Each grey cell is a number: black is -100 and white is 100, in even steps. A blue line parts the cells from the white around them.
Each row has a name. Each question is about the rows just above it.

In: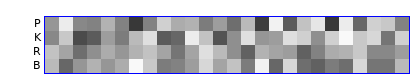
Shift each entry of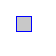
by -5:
[52]
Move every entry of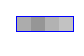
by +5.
[40 23 45 57]

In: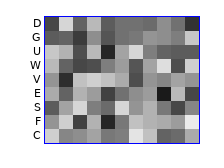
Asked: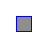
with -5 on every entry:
[6]
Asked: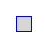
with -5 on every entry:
[63]
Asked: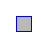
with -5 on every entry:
[40]
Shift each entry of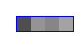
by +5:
[-34  21  10  33]
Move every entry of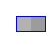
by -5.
[35 17]
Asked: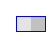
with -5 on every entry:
[74 46]
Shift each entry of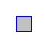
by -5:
[46]

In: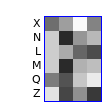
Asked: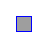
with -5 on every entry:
[19]
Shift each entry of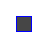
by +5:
[-40]
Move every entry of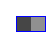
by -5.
[-50   8]
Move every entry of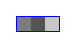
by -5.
[ -8 -40  50]
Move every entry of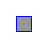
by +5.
[23]
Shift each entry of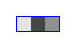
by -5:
[ 73 -50   8]
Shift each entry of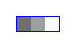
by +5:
[ -9  29 100]

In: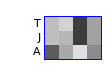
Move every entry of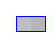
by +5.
[54 48]
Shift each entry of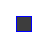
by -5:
[-57]
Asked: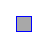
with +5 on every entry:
[37]
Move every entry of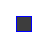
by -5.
[-57]
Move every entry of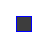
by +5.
[-47]
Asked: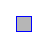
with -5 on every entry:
[38]

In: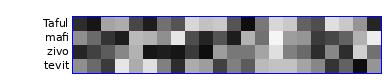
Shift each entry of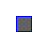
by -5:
[-28]
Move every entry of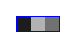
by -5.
[-82  35 -16]
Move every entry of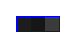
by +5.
[-72 -78 -49]
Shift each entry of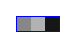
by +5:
[ 11  45 -78]
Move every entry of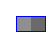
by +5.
[ 17 -12]
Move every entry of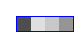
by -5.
[-44  70  52  12]
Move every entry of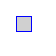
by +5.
[68]

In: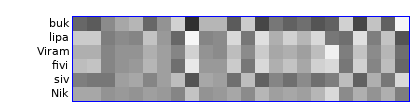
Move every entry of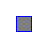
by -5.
[-6]
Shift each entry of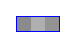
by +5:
[14 42 20]
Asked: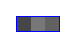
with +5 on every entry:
[-40  -2 -19]
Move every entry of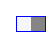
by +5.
[98  9]
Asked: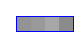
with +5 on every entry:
[20 25 36 14]
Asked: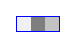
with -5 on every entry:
[83 -6 48]

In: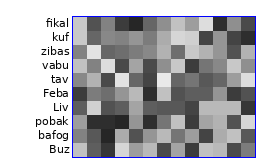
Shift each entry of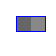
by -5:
[-25   2]
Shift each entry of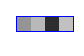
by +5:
[ 22  50 -59  56]
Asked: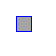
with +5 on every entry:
[34]
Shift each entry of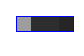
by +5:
[ 28 -59 -59 -65]
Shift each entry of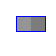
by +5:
[22  2]
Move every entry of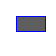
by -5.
[-31 -31]
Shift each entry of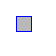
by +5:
[50]

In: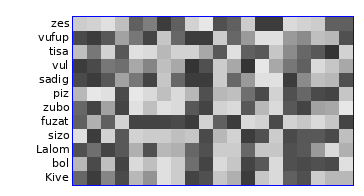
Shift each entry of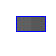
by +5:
[-20 -26]
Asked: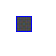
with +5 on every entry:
[-37]
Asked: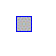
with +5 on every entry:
[49]
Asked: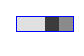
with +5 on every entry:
[ 81  81 -48  14]
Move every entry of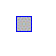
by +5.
[49]
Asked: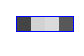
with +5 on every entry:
[-42  70  76 -26]

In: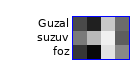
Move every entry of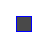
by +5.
[-38]
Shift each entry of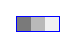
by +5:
[ 1 50 93]
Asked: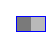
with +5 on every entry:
[ 1 50]

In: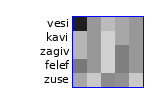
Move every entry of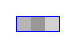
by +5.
[47 24 69]
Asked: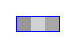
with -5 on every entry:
[14 59 26]
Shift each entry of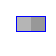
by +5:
[47 24]
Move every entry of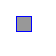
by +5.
[24]
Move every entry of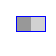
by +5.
[24 69]

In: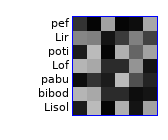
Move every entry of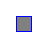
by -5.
[-5]
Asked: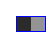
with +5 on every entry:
[-61  21]

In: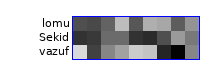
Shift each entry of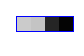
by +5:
[ 64  59 -66 -92]
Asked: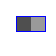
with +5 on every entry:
[-33  26]
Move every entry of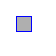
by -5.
[32]

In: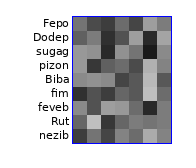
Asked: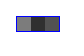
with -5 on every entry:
[ -8 -67 -41]
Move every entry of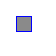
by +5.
[13]

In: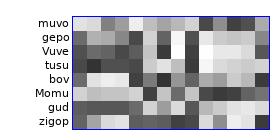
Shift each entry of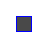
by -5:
[-48]
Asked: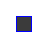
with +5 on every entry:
[-49]
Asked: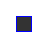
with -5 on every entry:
[-65]
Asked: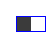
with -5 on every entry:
[-59  94]
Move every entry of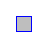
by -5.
[44]

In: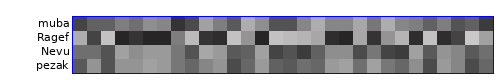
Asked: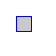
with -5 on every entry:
[53]
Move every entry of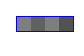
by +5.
[  4 -19   4 -30]

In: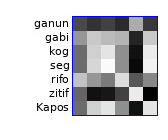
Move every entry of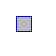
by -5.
[42]
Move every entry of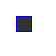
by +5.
[-55]
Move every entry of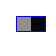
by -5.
[  7 -98]
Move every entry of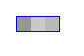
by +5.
[23 63 52]

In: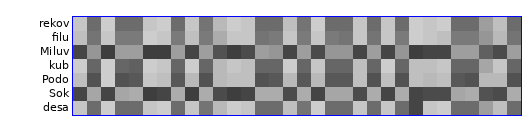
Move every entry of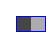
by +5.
[-41  40]
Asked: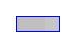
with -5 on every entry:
[45 45 50]

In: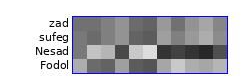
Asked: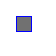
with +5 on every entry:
[-6]
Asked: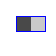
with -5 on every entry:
[-48  53]

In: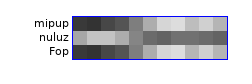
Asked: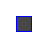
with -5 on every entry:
[-49]
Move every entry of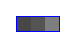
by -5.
[-49 -39  -6]
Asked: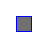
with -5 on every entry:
[-16]
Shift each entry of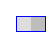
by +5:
[78 53]
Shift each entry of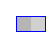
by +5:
[47 68]
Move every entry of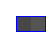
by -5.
[-49 -39]

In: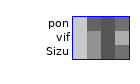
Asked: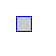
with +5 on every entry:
[63]
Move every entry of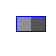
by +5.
[ 19 -28]
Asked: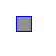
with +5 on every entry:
[19]
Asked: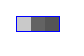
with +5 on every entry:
[ 63 -17 -28]

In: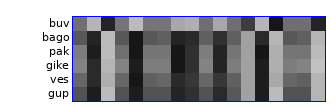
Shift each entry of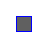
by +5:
[-20]
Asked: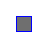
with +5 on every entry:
[-8]
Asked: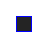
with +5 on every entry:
[-67]

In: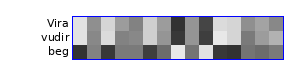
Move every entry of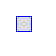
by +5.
[77]
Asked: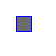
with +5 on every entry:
[-10]
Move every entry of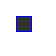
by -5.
[-66]
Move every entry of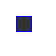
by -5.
[-66]
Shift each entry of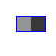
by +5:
[ 22 -51]
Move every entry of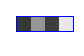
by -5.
[-61  12 -56  77]

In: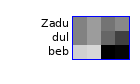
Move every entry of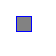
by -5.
[-3]
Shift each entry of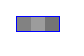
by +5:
[ 7 27 -4]
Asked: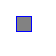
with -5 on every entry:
[-3]
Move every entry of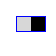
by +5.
[ 74 -95]
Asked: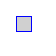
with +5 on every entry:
[68]
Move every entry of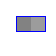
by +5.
[ 7 27]

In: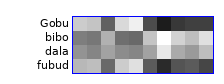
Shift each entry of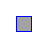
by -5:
[22]
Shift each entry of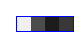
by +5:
[ 93 -35 -73 -51]

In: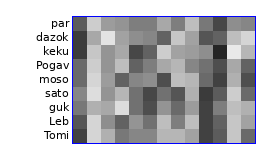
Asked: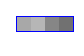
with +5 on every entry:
[37 48 10 -6]
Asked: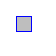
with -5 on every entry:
[44]

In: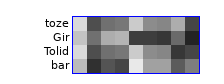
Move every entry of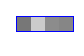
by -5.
[-12  54   5   0]
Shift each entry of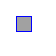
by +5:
[31]
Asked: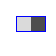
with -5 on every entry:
[ 66 -44]

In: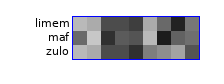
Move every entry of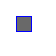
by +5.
[-13]
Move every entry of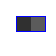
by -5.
[-67 -34]
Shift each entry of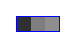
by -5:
[-67  -6   6]
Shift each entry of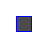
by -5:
[-45]

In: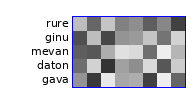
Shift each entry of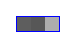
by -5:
[-31 -37  31]
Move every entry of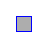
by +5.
[41]

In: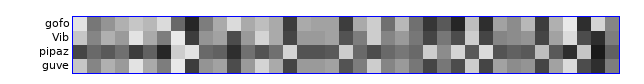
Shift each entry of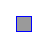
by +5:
[26]
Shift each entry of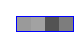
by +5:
[ 26  32 -30   3]
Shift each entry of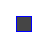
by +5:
[-41]
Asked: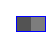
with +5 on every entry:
[-30   3]
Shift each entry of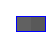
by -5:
[-29 -35]
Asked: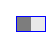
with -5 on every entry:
[-7 78]

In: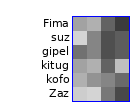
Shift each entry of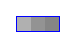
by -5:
[33 10 -1]
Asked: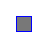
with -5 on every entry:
[-11]
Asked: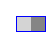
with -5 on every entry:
[61 -1]

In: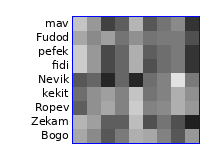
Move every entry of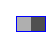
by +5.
[ 42 -32]
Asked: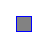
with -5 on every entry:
[-3]
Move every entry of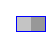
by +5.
[59 24]
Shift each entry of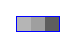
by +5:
[ 47  30 -21]
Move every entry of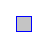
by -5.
[49]
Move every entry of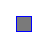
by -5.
[-9]

